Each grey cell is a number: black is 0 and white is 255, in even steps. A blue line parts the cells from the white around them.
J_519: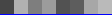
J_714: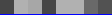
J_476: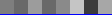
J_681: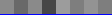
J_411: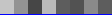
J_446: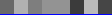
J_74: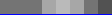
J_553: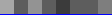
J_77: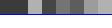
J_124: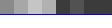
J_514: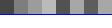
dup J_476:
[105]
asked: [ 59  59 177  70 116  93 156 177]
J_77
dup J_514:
[167]
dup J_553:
[93]
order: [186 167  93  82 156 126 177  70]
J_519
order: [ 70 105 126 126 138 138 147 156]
J_681

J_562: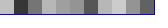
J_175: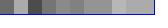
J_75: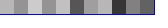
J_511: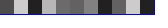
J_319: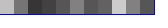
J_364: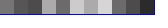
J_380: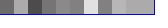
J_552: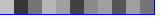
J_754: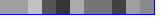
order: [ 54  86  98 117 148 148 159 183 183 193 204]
J_562
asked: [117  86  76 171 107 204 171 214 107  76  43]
J_364
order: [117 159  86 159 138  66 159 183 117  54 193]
J_552
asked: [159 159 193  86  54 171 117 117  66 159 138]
J_754
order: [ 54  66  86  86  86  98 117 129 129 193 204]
J_319

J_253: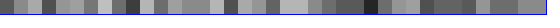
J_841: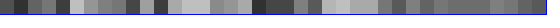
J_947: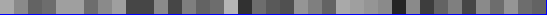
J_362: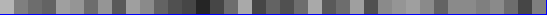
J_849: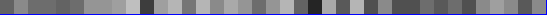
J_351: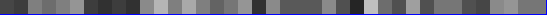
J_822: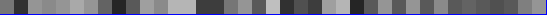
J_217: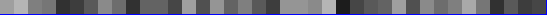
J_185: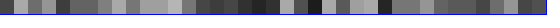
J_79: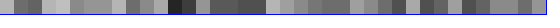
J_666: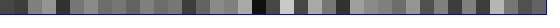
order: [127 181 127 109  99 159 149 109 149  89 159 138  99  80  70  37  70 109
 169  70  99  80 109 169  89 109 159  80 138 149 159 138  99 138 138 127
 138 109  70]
J_362
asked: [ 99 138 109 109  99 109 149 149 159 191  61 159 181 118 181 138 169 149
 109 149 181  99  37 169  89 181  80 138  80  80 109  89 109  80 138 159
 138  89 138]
J_849
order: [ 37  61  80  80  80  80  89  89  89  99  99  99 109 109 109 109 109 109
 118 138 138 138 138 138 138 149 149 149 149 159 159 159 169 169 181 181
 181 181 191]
J_849
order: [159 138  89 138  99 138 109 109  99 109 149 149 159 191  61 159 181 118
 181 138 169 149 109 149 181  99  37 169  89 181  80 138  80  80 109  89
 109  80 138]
J_849
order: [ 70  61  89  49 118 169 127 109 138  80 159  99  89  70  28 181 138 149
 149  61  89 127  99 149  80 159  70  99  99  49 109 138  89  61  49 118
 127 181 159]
J_217

